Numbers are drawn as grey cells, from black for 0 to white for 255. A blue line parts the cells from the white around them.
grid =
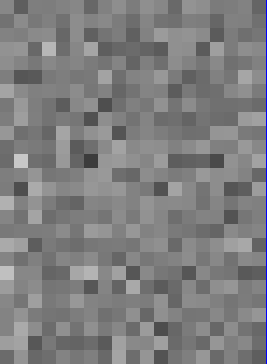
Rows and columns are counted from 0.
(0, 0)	135
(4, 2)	120
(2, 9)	96
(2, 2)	138
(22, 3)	117
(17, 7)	122
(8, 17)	155
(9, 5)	126
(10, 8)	163
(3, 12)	144
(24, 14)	105
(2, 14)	139
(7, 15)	112
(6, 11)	129
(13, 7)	146
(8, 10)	132
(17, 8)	123
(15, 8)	140
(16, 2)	124
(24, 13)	118
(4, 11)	111
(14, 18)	128
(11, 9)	144
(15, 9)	122
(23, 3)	108
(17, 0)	170
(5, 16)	118
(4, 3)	136
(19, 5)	167
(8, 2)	127
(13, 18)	156
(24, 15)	150
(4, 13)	130
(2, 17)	111
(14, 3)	124
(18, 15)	136
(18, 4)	134

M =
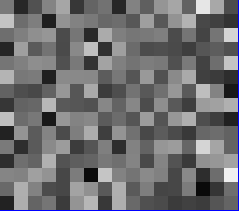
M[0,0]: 121
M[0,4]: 166
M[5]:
[180, 120, 123, 32, 138, 137, 136, 92, 120, 85, 153, 81, 138, 170, 64, 59, 45]
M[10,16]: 99
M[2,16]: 212
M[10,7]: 127
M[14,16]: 100
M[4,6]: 51
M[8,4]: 151
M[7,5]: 86
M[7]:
[54, 99, 103, 184, 89, 86, 81, 135, 99, 135, 76, 142, 89, 62, 156, 161, 176]
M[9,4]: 75
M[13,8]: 175
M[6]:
[98, 78, 72, 98, 151, 86, 169, 60, 78, 115, 88, 112, 151, 90, 190, 131, 24]
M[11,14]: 145
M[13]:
[105, 175, 130, 76, 71, 163, 145, 89, 175, 90, 126, 69, 71, 124, 10, 53, 110]
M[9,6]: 172
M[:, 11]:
[149, 88, 127, 79, 121, 81, 112, 142, 84, 92, 150, 132, 129, 69, 75]
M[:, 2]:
[81, 126, 143, 90, 142, 123, 72, 103, 120, 91, 90, 100, 160, 130, 100]
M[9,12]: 75
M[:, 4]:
[166, 147, 75, 74, 80, 138, 151, 89, 151, 75, 156, 83, 71, 71, 59]
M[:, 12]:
[166, 147, 75, 74, 80, 138, 151, 89, 151, 75, 156, 83, 71, 71, 59]
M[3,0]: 37
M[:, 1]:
[39, 109, 127, 159, 128, 120, 78, 99, 108, 148, 46, 111, 130, 175, 174]
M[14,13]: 65
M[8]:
[191, 108, 120, 25, 151, 131, 136, 91, 108, 85, 156, 84, 151, 175, 78, 62, 32]
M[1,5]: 130

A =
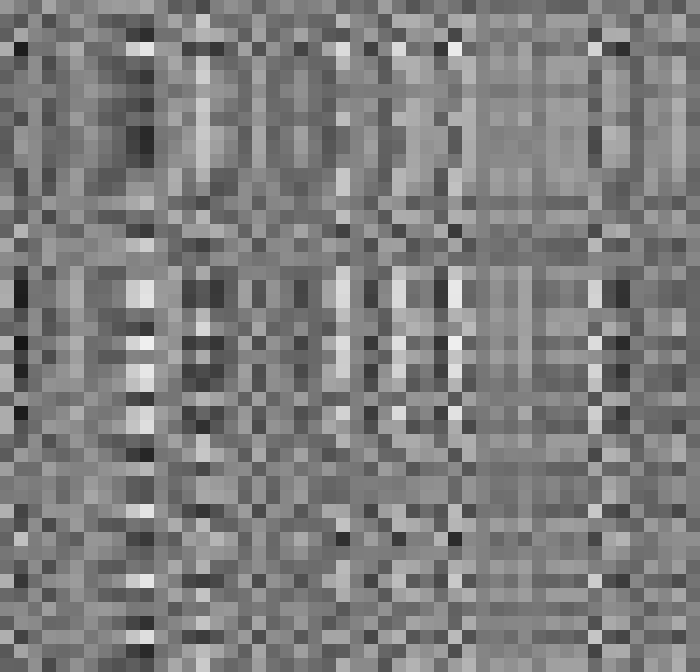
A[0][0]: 151
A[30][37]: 125
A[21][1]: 29
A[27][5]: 146
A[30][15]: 86
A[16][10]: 59
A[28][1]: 150
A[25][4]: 126
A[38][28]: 59
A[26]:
[177, 34, 111, 127, 146, 168, 113, 119, 134, 204, 231, 155, 137, 63, 76, 63, 105, 159, 79, 144, 126, 74, 107, 166, 205, 125, 60, 144, 211, 100, 122, 62, 223, 94, 118, 136, 112, 157, 98, 105, 117, 101, 212, 81, 51, 126, 108, 100, 85, 108]
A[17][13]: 83
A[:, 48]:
[89, 169, 160, 91, 167, 175, 142, 174, 164, 171, 171, 168, 156, 134, 88, 160, 147, 80, 107, 148, 94, 91, 157, 178, 85, 151, 85, 79, 159, 98, 72, 165, 171, 87, 144, 143, 72, 161, 142, 141, 157, 77, 167, 113, 170, 76, 167, 173]
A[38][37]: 99
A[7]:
[93, 124, 142, 87, 108, 132, 132, 104, 90, 78, 58, 120, 151, 145, 202, 140, 118, 104, 163, 106, 108, 140, 112, 91, 142, 135, 148, 90, 133, 173, 154, 130, 124, 178, 133, 143, 141, 146, 131, 158, 151, 158, 89, 161, 147, 98, 149, 140, 174, 112]
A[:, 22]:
[130, 102, 123, 107, 102, 109, 113, 112, 101, 114, 121, 115, 106, 114, 124, 108, 131, 121, 126, 103, 107, 106, 104, 102, 105, 105, 107, 120, 118, 99, 126, 104, 116, 126, 113, 107, 120, 105, 135, 115, 108, 116, 107, 124, 116, 118, 124, 107]
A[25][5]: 158
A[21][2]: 115
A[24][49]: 104
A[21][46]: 116
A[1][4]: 114
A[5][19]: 102
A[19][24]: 202
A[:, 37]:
[112, 165, 120, 161, 164, 149, 136, 146, 166, 135, 129, 140, 162, 152, 125, 159, 107, 130, 116, 166, 161, 162, 162, 159, 163, 165, 157, 134, 128, 168, 125, 161, 131, 120, 134, 139, 135, 164, 99, 133, 158, 143, 157, 117, 136, 137, 123, 158]
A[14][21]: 109
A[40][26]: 126
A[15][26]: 128
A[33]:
[158, 108, 109, 157, 135, 130, 130, 145, 152, 165, 183, 137, 101, 97, 72, 113, 135, 140, 94, 133, 140, 113, 126, 150, 122, 118, 93, 156, 137, 87, 110, 115, 139, 87, 119, 110, 107, 120, 112, 99, 99, 96, 164, 104, 100, 139, 96, 110, 87, 131]
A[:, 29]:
[85, 175, 149, 109, 175, 173, 135, 173, 172, 162, 164, 166, 168, 148, 90, 171, 134, 84, 100, 161, 112, 108, 166, 177, 102, 164, 100, 87, 150, 111, 79, 171, 161, 87, 136, 132, 81, 171, 126, 134, 167, 89, 173, 104, 164, 85, 159, 179]
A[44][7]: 118
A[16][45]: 121
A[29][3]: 121
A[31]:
[108, 89, 140, 81, 115, 149, 126, 97, 87, 103, 90, 130, 161, 125, 194, 116, 107, 115, 151, 112, 105, 121, 104, 102, 177, 137, 127, 91, 168, 171, 156, 105, 164, 174, 131, 151, 140, 161, 122, 155, 154, 154, 118, 147, 121, 95, 149, 133, 165, 103]
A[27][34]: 117
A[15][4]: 122
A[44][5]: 122
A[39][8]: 122
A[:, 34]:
[120, 132, 132, 118, 132, 134, 129, 133, 131, 134, 133, 133, 129, 125, 119, 130, 130, 118, 123, 128, 118, 118, 130, 134, 117, 128, 118, 117, 132, 120, 116, 131, 134, 119, 130, 131, 116, 130, 130, 129, 129, 116, 132, 125, 133, 117, 133, 132]
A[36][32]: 186

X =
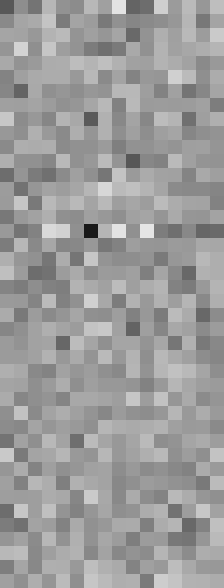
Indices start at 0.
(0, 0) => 88
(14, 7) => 185
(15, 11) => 149
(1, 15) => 164
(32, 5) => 153
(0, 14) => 151
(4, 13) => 162
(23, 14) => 139
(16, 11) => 125
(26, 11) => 182
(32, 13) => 157
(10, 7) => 155
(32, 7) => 183
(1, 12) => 151
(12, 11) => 162
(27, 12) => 182
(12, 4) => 139
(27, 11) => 153
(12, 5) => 160
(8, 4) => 180
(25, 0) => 155
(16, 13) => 136
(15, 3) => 175
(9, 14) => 143
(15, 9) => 161
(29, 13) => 153
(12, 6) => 144
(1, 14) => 120
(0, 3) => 182
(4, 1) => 147
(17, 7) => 119
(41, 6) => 198
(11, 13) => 160
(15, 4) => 144
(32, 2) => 164
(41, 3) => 149
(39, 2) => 137
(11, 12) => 186
